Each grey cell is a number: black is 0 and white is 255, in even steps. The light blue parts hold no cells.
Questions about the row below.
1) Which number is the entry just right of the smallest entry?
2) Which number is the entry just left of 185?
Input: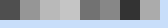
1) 171
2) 150

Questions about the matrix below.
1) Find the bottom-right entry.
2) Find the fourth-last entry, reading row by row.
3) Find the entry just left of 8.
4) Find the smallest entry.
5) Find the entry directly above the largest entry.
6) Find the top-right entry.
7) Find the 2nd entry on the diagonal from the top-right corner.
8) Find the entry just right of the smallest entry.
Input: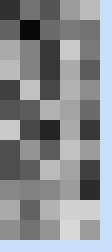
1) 155
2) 114
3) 99
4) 8
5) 208
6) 186
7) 122
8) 107

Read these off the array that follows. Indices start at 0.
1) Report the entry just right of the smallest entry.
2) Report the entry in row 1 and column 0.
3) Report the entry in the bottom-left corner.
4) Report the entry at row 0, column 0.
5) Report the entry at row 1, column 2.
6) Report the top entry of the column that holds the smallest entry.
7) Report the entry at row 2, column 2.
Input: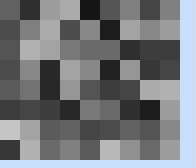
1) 84
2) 76
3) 55
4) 98
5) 171
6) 21
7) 163

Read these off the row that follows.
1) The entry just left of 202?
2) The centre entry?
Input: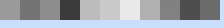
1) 188
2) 202

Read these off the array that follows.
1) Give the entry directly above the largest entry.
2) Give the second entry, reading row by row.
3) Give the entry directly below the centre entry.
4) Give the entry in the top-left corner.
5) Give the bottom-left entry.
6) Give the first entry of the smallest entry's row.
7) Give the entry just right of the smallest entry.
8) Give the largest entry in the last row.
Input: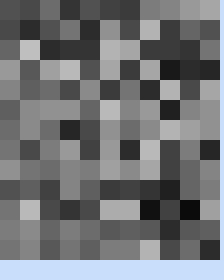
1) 44
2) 73
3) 153
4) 81
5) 116
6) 116
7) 160
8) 179

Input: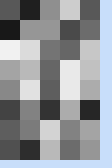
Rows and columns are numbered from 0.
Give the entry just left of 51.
130
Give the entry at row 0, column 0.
88
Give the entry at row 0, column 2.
143
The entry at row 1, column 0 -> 24
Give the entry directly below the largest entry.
164
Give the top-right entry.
88
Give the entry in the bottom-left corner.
80
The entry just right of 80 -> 45
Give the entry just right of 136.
225
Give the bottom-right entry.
150
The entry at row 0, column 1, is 31
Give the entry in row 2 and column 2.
116

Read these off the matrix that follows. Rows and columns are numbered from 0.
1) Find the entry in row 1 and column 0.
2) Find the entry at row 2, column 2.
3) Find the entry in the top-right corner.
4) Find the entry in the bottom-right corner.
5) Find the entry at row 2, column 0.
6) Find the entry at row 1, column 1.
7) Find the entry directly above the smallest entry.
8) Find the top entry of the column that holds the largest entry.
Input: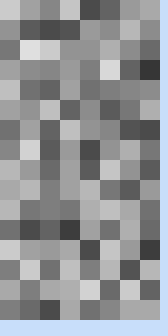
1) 147
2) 203
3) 169
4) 169
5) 119
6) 91
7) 106
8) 161

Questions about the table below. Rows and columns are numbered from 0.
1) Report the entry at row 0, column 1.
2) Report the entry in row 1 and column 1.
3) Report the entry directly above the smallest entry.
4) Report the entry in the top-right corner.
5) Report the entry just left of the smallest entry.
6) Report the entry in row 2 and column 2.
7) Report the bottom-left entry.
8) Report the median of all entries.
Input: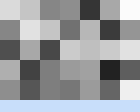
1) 197
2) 225
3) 203
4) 251
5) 161
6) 72
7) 142
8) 149
